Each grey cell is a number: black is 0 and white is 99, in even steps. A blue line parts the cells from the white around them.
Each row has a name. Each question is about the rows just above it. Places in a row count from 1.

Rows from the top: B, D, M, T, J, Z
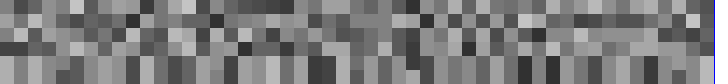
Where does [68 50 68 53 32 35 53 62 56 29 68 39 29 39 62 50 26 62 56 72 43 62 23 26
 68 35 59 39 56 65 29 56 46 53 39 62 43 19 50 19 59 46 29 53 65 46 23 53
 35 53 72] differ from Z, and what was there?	12, [43]
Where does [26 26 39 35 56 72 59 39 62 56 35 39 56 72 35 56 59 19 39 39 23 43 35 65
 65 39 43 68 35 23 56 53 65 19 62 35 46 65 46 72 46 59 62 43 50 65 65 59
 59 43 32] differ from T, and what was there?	11, [32]
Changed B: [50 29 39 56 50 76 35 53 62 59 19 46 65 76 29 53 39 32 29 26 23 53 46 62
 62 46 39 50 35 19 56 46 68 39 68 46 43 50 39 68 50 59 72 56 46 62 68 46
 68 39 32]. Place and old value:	11, [23]

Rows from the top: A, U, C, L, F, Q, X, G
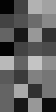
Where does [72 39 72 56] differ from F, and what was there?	3, [76]
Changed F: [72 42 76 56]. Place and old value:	2, [39]
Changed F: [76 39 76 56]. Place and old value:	1, [72]
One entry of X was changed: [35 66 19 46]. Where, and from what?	1, [39]
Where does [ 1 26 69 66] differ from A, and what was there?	4, [63]
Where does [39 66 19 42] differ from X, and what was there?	4, [46]
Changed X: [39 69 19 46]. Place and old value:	2, [66]

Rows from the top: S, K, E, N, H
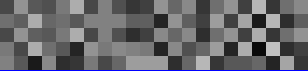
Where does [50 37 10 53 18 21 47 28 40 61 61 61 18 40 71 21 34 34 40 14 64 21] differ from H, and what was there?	2, [34]
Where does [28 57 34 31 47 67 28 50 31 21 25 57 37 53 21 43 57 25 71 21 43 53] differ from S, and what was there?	13, [40]
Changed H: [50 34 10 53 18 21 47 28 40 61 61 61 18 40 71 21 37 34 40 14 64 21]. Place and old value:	17, [34]
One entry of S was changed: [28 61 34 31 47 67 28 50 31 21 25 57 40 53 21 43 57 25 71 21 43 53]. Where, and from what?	2, [57]
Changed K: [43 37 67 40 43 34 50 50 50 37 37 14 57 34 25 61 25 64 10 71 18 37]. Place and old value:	14, [37]
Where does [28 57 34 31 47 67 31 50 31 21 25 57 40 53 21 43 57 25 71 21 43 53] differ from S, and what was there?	7, [28]
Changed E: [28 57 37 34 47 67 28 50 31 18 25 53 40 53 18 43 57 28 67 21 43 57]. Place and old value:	18, [25]

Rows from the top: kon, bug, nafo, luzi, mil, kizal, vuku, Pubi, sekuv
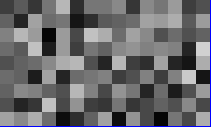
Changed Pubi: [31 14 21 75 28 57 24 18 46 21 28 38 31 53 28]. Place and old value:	8, [21]
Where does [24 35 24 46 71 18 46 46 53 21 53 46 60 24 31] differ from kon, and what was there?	3, [21]
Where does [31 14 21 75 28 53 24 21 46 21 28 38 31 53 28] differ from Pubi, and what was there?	6, [57]
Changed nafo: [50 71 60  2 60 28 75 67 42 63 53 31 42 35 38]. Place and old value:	14, [31]

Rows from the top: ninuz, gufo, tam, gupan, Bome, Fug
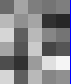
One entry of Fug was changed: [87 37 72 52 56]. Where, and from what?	1, [83]
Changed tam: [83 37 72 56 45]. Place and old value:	4, [52]
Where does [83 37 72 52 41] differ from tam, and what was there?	5, [45]
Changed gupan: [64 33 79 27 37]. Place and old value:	5, [33]
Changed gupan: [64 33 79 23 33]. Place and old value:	4, [27]
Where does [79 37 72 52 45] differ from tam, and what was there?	1, [83]

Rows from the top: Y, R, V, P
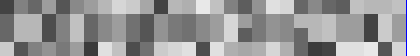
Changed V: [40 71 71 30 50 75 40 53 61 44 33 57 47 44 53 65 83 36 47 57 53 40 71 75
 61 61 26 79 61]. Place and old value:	16, [61]
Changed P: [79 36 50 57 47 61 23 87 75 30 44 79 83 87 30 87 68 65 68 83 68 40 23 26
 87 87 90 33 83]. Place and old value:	2, [33]
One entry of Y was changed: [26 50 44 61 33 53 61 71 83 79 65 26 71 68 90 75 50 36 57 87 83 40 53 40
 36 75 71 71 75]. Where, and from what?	3, [40]
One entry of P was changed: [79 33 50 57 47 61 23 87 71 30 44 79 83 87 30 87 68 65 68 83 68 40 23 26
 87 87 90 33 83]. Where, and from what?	9, [75]
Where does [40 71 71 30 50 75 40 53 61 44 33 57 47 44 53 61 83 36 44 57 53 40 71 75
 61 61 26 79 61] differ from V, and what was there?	19, [47]
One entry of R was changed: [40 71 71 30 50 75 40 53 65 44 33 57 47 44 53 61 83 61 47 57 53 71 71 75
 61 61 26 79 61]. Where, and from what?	9, [61]

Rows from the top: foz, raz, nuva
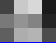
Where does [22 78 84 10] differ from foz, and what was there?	1, [26]
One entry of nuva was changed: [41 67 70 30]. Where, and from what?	1, [37]
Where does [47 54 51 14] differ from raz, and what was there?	2, [57]
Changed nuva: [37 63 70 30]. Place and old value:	2, [67]

